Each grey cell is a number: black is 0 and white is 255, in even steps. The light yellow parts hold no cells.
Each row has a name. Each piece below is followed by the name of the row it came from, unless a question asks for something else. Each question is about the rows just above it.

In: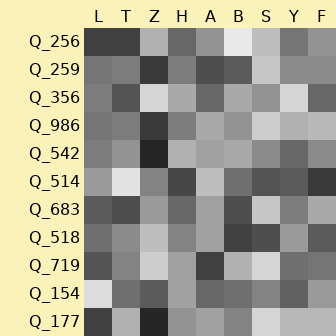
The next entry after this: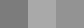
[205]
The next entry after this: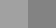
[213]
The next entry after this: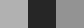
[161]

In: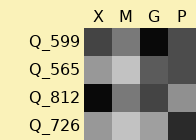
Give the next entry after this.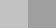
[42]
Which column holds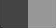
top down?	X
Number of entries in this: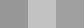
3
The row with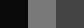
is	Q_812

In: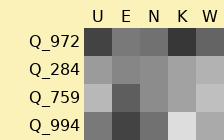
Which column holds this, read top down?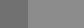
N
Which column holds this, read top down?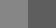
E
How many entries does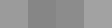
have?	4
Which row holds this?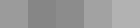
Q_284
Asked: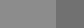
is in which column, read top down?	N
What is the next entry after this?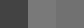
[55]

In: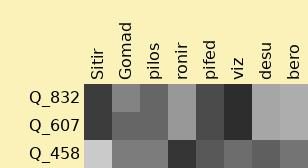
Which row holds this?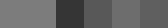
Q_458
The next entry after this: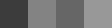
[75]
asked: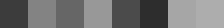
Q_832

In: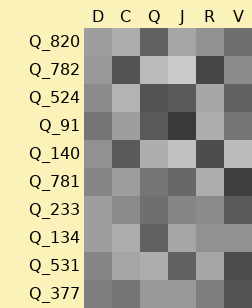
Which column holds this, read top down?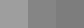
D
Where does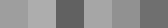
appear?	Q_820
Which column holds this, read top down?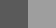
C
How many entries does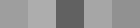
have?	5
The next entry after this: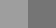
[104]

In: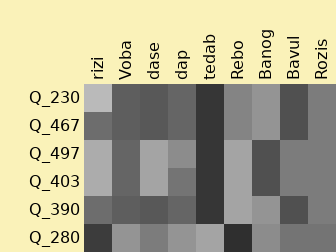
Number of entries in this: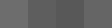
4
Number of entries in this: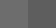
2
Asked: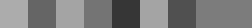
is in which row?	Q_403
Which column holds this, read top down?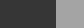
tedab

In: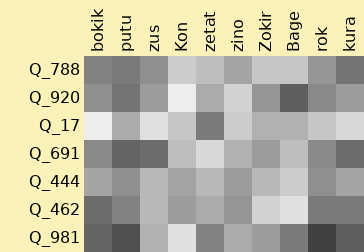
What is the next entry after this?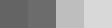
[177]
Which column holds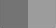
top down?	kura
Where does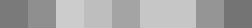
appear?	Q_788
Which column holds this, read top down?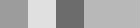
zus

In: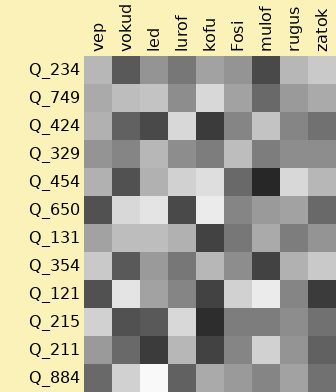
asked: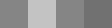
Q_424
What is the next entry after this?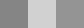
[97]
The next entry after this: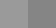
[162]

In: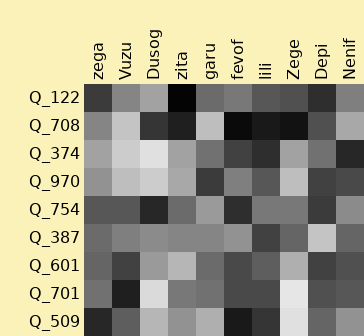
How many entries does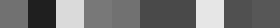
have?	10
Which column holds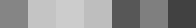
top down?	Vuzu
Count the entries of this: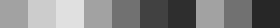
10
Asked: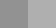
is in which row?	Q_509

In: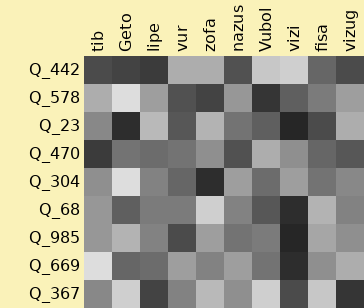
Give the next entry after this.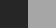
[143]
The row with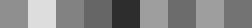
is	Q_304

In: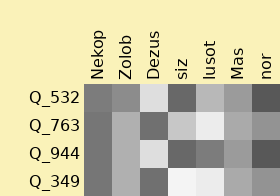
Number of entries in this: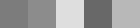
5
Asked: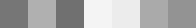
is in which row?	Q_349
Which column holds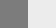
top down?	lusot
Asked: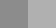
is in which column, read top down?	Zolob
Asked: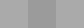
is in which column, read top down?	Mas

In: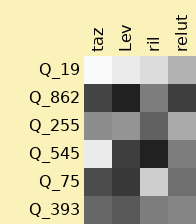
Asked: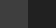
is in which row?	Q_545
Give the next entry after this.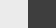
[33]
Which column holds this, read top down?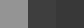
Lev
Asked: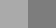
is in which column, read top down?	relut
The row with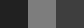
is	Q_862
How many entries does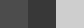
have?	3
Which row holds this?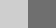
Q_75

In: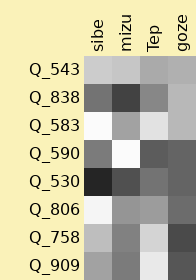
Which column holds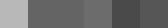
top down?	goze
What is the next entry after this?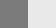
[86]

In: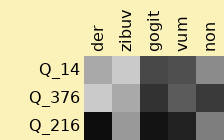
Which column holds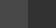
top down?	gogit
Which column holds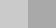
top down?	zibuv
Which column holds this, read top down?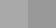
zibuv
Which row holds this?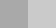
Q_14
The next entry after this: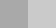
[72]
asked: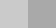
Q_376

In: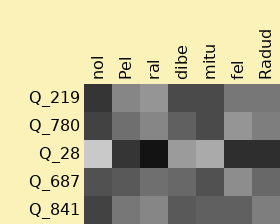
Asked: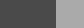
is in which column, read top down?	mitu
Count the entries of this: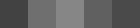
5
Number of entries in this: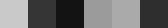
6

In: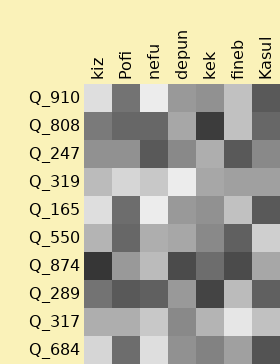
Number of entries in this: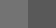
2
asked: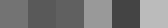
Q_289
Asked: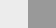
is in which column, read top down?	depun
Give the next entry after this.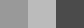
[109]

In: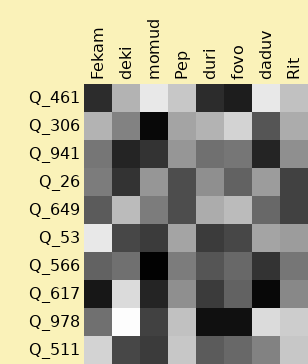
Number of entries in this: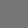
1
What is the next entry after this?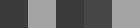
[156]
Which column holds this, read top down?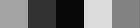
daduv

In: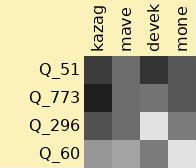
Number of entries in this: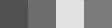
4
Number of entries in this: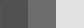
3
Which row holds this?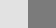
Q_296

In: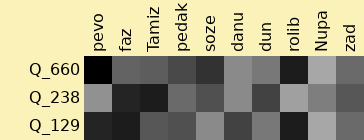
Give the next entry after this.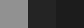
[106]
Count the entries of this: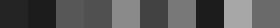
10
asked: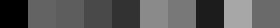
Q_660
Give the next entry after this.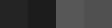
[138]
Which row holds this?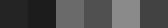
Q_238
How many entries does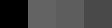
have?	4
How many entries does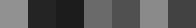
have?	7

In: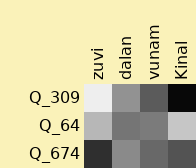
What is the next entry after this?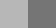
[123]
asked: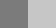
Q_64
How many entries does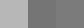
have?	3

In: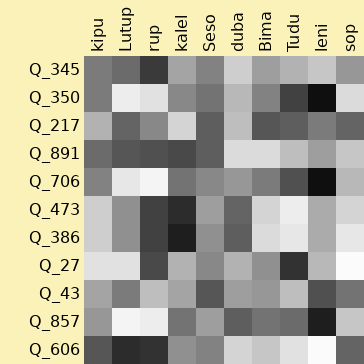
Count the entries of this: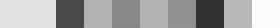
10
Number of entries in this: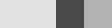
4

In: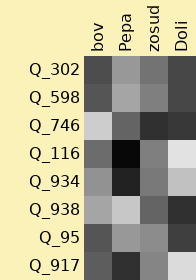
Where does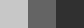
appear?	Q_938
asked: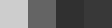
Q_746
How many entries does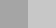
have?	2
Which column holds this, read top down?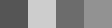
bov
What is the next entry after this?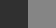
[219]

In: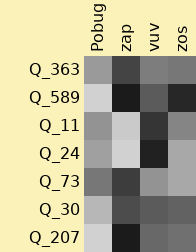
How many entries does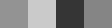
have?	4
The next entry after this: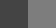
[119]
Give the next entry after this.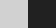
[168]
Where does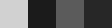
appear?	Q_589

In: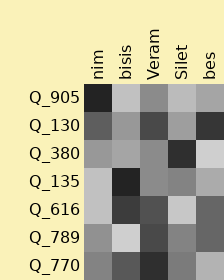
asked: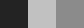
Q_905
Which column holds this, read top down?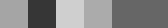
bes

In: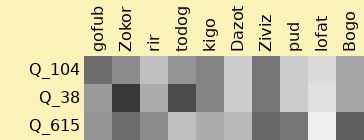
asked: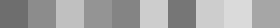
Q_104
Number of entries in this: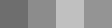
4
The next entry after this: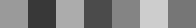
[205]
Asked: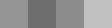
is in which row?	Q_615

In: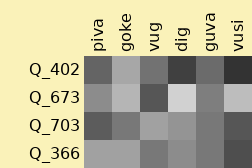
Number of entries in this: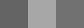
3
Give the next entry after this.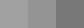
[86]
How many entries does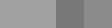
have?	4
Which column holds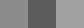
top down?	piva

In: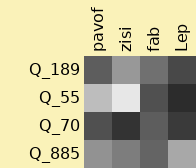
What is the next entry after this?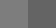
[168]
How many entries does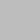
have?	1
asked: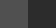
Q_55

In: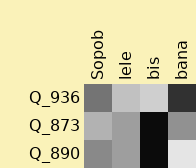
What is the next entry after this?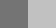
[207]
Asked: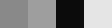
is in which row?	Q_890
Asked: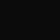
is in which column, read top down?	bis
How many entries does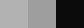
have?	3

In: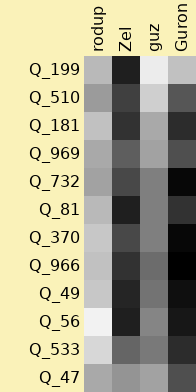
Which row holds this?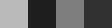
Q_81
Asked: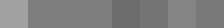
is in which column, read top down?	guz

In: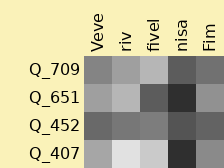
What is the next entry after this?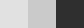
[138]
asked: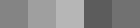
Q_709
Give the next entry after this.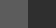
[145]

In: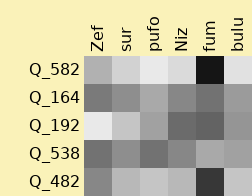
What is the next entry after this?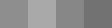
[155]
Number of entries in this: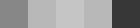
5
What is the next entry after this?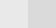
[21]

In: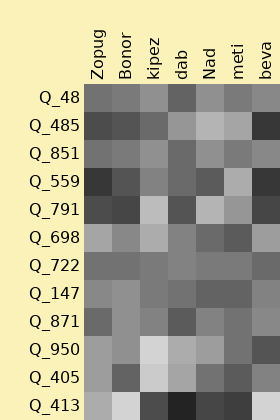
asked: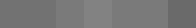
Q_722
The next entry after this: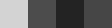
[62]
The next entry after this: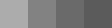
[157]
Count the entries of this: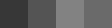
4
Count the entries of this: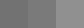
3
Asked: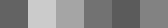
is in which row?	Q_405

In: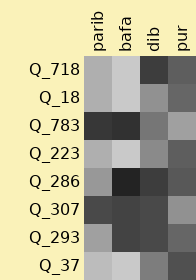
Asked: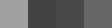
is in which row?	Q_293
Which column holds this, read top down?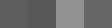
pur

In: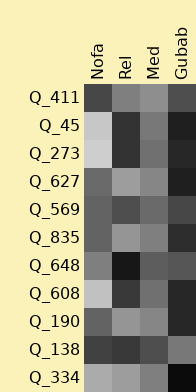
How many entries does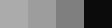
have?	4
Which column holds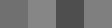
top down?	Med
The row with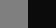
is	Q_334
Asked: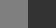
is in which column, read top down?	Rel
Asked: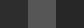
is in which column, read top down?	Gubab
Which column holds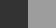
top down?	Rel
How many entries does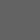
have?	1

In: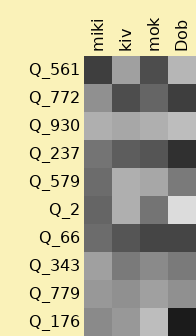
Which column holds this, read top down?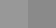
miki
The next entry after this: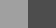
[182]
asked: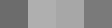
Q_579
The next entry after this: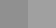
[144]
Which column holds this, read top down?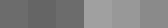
miki
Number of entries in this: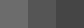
3

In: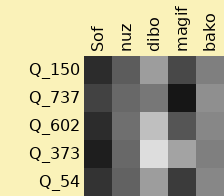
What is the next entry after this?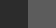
[157]
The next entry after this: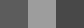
[127]
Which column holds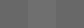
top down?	nuz
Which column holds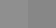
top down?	bako

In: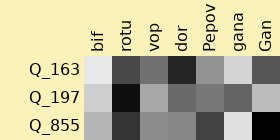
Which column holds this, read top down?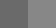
dor
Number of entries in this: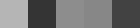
5
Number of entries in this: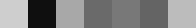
7
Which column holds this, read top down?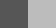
Gan
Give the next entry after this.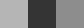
[135]
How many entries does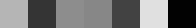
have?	7

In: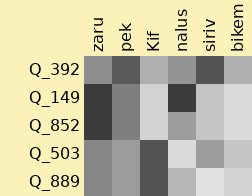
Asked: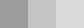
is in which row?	Q_852
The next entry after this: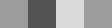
[197]
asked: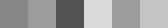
Q_503
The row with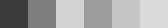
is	Q_852
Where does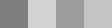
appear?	Q_852
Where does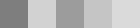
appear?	Q_852

